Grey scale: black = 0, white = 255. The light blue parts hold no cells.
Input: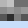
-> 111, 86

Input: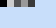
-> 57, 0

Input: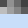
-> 65, 189

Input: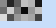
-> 24, 219

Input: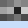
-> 132, 75

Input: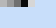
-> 214, 183
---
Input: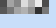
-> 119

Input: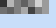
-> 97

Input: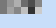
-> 162

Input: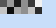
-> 13

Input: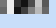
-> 235

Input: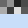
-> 61

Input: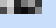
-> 187
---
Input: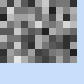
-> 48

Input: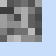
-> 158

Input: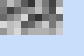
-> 161

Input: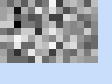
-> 189

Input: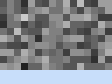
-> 158

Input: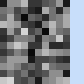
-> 26

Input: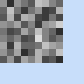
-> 102

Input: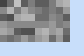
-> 180

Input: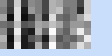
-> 205
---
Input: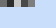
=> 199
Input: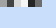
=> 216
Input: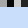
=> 203
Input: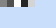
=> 253
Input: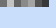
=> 100
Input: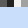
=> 242
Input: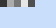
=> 118
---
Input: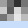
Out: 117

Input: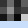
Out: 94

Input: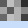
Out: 47

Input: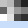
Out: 34

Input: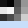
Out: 149

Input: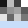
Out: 255
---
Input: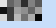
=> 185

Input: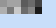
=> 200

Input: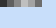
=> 137

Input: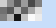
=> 20

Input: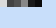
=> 81

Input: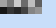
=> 38

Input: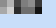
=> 43

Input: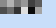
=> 50

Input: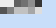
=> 193
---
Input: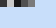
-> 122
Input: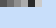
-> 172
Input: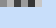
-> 185
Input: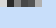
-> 177
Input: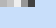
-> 198
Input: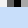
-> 168
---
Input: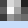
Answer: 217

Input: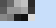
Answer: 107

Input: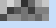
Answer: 212

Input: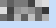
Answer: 96

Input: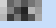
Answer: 101

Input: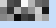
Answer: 78

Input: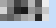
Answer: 137

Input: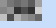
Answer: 118
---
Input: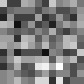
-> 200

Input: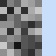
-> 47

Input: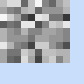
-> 191

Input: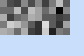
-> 137

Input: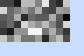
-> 67

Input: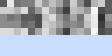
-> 91
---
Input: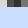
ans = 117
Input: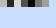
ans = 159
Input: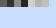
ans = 191
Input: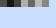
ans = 134
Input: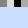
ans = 170
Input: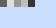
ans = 54
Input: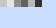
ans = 51
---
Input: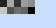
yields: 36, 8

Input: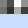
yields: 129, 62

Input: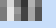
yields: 136, 83

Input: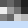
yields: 87, 183

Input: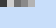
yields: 59, 179

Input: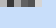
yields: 184, 213

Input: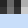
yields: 37, 203

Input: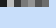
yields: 28, 109

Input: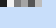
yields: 29, 189
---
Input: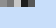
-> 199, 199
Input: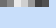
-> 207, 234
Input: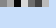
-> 216, 216
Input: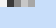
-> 139, 243
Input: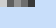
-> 148, 206
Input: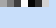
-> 251, 251
